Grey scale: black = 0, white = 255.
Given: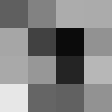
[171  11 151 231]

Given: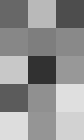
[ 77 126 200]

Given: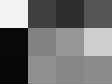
[ 85 150 143]

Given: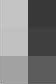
[ 57 192]

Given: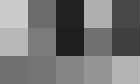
[ 71 113 133]

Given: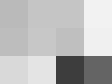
[242 191 228]
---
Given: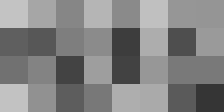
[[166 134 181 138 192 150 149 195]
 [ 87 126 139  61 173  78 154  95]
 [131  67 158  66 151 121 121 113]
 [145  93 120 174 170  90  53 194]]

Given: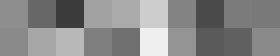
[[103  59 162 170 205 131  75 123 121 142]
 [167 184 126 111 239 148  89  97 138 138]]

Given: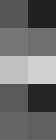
[[ 32  86]
 [110 118]
 [208 192]
 [ 37  89]
 [ 96 101]]

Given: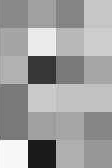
[[159 132 198 137]
 [234 184 204 165]
 [ 53 121 167 176]
 [201 193 193 122]
 [159 166 135 121]
 [ 27 174 152 247]]

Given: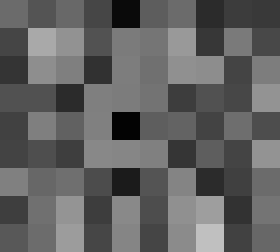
[[ 84 104  70  10  93 107  43  60  57 107]
 [169 146  82 123 117 153  55 122  72  69]
 [142 127  49 125 112 144 141  68 125  52]
 [ 81  43 127 124 115  61  81  71 147  81]
 [127  97 128   3  94  99  67 110  77  65]
 [ 78  62 136 134 128  53  94  68 147  67]
 [103 111  76  27  84 132  43  64 107 128]
 [112 148  61 137  77 144 158  50 116  62]
 [108 156  70 133  69 139 192  65 103  88]]

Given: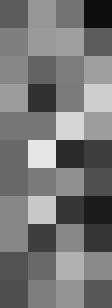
[[151 115  13  93]
 [154 159  92 127]
 [ 98 124 159 135]
 [ 48 123 206 156]
 [118 214 157 118]
 [230  42  62 104]
 [122 145  80 104]
 [200  54  28 134]
 [ 62 136  53 135]
 [105 177 138  82]
 [126 147  88  78]]

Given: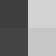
[[210  62]
 [198  68]]

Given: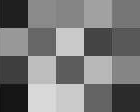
[[138 133 161 118  31]
 [102 201  68  87 152]
 [189  92 183 133  62]
 [216 203  99  43  21]]

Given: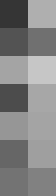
[[175  53]
 [112  83]
 [198 164]
 [167  76]
 [164 150]
 [159 102]
 [129 115]]
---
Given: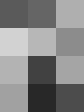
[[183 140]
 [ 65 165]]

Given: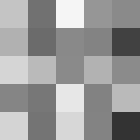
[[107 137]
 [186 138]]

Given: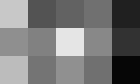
[[129 229]
 [116 144]]

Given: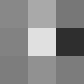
[[224  46]
 [145 124]]

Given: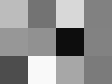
[[145  13]
 [249 167]]

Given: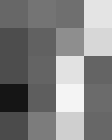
[[ 97 142]
 [100 226]]

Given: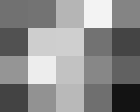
[[206 207]
 [237 194]]

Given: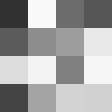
[[141 157]
 [243 128]]

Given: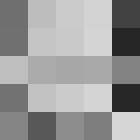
[[197 201]
 [170 167]]
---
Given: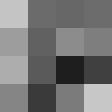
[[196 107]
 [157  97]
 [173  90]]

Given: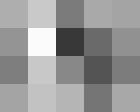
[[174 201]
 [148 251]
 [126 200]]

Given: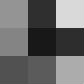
[[148  47]
 [132  24]
 [ 81  91]]

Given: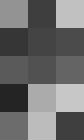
[[147  62]
 [ 54  68]
 [ 90  81]]

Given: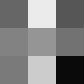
[[102 235]
 [130 149]
 [122 204]]

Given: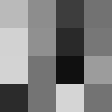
[[186 141]
 [210 144]
 [211 116]]
